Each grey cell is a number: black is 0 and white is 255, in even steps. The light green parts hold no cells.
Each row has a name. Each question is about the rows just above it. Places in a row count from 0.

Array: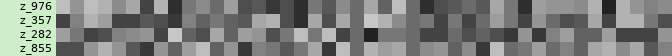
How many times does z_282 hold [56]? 2
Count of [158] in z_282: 4
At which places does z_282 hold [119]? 1 16 18 23 24
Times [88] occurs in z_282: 0
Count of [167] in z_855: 4
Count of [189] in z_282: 2

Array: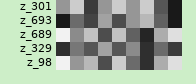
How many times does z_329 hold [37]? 0
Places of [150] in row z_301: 0 3 5

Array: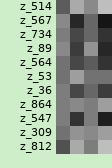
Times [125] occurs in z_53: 0
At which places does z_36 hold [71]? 1
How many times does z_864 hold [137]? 1
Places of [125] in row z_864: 0 2
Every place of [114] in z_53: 0 2 3

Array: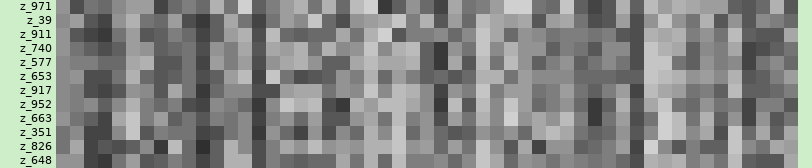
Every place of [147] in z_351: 15 18 26 30 32 40
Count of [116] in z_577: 6
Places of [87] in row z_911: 1 6 24 40 50 51
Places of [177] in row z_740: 17 19 24 32 43
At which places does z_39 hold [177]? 5 26 46

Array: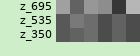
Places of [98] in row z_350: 1 4
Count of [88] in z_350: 1

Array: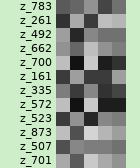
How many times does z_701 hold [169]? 2
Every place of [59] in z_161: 0 2 3

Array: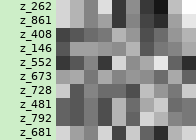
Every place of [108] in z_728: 3 4
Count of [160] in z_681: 1
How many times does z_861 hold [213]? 1
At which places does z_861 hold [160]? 3 8

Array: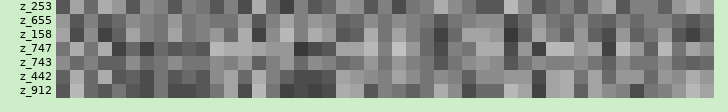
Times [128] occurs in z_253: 9
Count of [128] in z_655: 10
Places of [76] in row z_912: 6 8 9 13 17 19 29 41
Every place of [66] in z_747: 4 6 34 39
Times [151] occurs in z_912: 1

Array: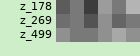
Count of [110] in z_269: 1
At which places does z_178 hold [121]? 1 4
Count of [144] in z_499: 3

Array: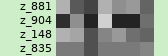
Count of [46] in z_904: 1
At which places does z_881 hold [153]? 5
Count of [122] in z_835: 5
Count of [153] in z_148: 1

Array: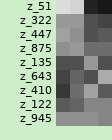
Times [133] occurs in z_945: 1
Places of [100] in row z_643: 1
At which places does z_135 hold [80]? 0 1 3
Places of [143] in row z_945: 0 1 2
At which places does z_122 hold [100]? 1
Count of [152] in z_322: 2

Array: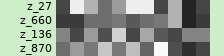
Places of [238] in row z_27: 1 5 6
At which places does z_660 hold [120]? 4 7
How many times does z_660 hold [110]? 3
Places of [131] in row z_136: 0 9 10

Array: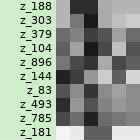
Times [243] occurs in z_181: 1
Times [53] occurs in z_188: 0

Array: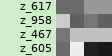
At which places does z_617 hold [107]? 0 1
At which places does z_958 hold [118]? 2
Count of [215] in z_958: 0
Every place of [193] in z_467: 1 2 3

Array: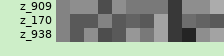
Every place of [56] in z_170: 8
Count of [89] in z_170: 5
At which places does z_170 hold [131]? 0 3
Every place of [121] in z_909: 5 6 7
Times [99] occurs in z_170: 2
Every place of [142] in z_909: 1 2 4 9 10

